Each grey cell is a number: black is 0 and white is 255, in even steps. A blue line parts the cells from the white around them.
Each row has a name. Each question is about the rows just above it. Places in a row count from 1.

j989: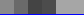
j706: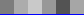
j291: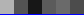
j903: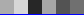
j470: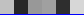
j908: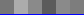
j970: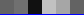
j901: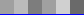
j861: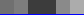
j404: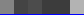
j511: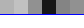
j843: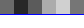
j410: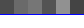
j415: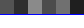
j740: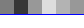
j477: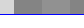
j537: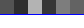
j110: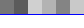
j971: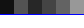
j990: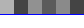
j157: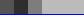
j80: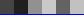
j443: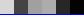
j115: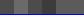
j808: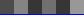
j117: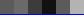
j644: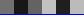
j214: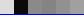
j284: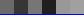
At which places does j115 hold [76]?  1 3
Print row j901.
[160 187 125 160 208 106]
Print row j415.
[ 83  46 138  76 112  31]
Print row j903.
[172 215  39 166  83 112]
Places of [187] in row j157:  4 5 6
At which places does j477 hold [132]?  2 3 6

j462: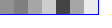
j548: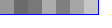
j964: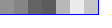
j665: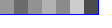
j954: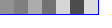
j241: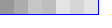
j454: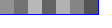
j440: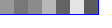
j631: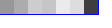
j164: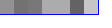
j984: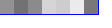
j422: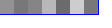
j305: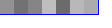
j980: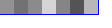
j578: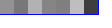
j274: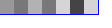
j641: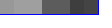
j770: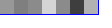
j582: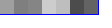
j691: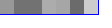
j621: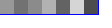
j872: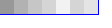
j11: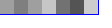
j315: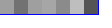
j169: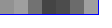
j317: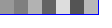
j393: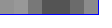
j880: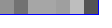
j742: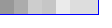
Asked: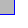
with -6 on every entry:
[178]
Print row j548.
[152 107 120 172 127 166 198]
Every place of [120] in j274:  2 4
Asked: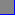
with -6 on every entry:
[127]
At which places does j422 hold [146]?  1

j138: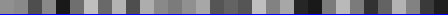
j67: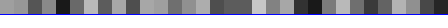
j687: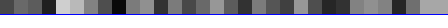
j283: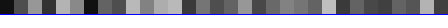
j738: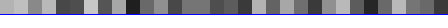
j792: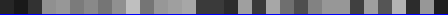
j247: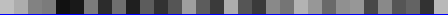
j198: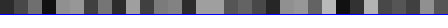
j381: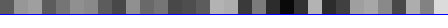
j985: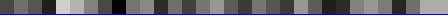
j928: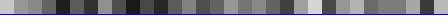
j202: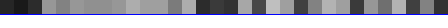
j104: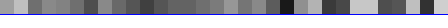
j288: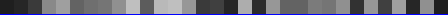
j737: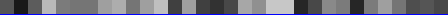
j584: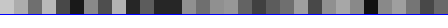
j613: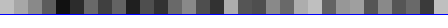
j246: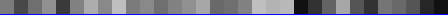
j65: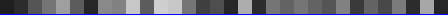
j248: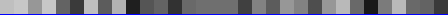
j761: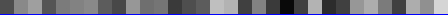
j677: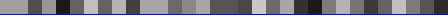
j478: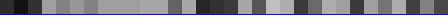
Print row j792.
[ 38  25  50 144 151 123 137 117 144 191 117 151 159 167  58  58  44 159
  58 167 111  78 130 151 151  64 159  85 179  44 151  31]
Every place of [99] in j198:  18 23

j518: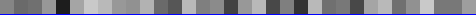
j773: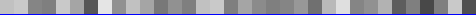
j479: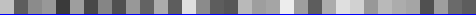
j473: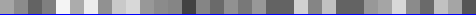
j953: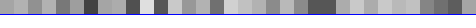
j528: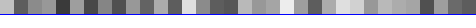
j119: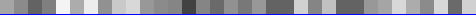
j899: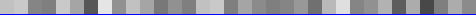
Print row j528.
[193  93 139 152  58 158  72 133  80 152  99 172  93 223 139  93  86 185
 152 165 237 158  93 172 223 209 152 185 172 165  80 158 106  93]
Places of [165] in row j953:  1 8 34
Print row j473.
[165 139  99 127 244 172 237 145 201 216 152 139 133  66 133 106 145 120
 152  99  99 209 133 193  99  99 152 165 216 139 106 193 165  86]
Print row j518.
[133 106 112 152  29 165 201 185 152 145 178 106  86 185 127 139  66 152
 185  72 127  51 185 112 120  72 165 185 112 145 201 120 120 158]
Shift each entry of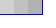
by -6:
[203 187 172]
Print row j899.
[193 201 133 127 201 165  86 229 145 193 165 120 145 127 193 201 127 165
 139 127 133 152 112 185 223 133 145 178  93 172  72 127 172 139]

